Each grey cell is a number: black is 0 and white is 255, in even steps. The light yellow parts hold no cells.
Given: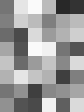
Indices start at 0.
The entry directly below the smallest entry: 166
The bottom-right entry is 218
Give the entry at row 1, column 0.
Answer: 127
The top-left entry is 117
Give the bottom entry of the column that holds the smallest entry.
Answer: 95
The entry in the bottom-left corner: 145
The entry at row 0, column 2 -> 250
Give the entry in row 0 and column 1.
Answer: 229
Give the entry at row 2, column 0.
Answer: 107

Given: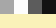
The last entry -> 18
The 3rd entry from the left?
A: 92
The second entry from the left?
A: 253

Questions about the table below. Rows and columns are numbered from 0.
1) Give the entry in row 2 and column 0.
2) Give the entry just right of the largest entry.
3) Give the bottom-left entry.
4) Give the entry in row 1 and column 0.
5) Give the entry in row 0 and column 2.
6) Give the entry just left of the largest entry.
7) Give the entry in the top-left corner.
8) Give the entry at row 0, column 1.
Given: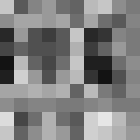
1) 40
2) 186
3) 198
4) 141
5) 132
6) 208
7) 198
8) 89

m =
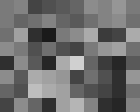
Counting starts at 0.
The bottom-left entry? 68
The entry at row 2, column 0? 112
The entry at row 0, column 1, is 131
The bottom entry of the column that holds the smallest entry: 47
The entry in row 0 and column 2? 68
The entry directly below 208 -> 68
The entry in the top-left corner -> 122
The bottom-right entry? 131
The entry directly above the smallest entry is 131
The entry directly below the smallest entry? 112
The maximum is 208
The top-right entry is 122
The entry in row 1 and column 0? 122
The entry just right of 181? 131
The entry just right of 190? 171
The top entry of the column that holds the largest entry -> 101
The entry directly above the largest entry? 68

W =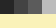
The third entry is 91
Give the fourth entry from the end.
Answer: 38
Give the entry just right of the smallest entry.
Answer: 67

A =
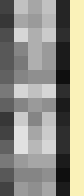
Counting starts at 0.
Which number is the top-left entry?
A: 66
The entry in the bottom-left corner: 66
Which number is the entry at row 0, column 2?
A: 166
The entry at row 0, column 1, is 193
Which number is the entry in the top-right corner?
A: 37
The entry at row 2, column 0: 77
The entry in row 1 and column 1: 166
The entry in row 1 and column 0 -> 55
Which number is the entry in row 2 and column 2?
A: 175

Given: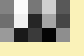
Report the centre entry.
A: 37
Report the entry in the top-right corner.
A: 88
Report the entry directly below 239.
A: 25
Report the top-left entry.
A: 130

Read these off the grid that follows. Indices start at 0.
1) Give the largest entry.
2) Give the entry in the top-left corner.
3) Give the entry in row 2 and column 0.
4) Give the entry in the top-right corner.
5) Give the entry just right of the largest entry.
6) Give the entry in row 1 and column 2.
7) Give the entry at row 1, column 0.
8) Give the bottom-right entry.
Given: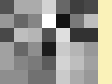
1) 255
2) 82
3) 72
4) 72
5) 18
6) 133
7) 152
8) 152

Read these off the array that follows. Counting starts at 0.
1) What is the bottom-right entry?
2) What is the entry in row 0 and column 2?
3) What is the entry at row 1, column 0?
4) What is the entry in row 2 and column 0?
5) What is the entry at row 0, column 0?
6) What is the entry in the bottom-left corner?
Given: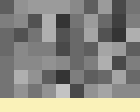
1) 137
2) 155
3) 126
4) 105
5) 94
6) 116

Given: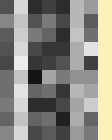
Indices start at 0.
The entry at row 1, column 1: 195
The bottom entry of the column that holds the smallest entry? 72
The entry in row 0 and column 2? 44
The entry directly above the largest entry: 216
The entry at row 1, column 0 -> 134
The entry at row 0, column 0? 82
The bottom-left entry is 134
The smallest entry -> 20
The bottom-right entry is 122
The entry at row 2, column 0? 91
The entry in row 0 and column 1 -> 216
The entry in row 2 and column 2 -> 122
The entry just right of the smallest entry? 164
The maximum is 235
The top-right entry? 154
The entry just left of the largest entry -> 72
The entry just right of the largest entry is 54
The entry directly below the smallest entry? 100

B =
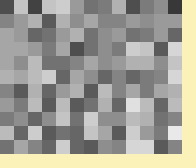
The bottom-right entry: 132
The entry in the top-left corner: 78
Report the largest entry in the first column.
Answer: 187
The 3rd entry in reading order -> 66
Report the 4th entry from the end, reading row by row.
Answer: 214
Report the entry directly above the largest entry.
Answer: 132
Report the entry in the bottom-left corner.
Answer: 114
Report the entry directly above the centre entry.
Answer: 166
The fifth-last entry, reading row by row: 132
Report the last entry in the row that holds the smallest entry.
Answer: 56
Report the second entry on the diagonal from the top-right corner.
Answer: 154
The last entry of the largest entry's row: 233
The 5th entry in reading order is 205
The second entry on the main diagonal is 154
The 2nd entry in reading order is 196
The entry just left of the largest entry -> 123
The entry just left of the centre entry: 166
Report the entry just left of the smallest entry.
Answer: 142
